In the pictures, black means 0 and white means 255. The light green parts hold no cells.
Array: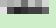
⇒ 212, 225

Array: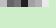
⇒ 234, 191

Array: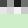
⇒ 111, 229

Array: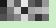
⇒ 151, 81

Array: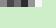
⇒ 247, 138

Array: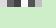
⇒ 192, 219

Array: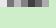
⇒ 173, 232

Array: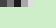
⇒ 223, 67
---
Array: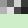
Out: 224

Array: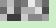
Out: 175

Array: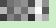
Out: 184

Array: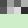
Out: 192

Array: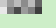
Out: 155

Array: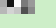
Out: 197

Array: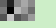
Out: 183
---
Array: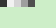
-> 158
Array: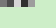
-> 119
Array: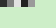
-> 126
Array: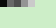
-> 104
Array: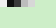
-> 188
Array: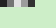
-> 116
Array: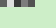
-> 95
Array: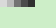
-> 115
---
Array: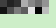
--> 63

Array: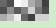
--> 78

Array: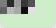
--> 124

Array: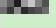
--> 138

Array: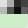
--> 223

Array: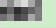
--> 56
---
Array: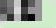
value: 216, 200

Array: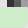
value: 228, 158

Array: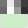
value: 250, 234

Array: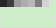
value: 212, 184

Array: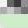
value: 242, 200

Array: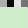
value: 228, 173

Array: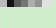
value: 226, 186

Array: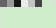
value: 234, 195

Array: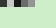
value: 201, 148
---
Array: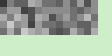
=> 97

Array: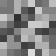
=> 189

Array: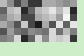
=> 216

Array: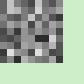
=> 164

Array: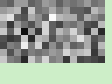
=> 70

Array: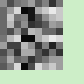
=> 201
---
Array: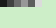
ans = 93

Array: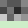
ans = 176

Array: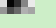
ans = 176

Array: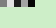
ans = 164

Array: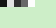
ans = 104

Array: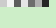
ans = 176

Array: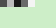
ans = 105

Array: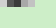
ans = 168

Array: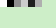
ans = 31
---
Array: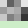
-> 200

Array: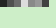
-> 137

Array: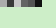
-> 100

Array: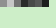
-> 114

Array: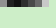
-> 105

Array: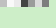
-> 219
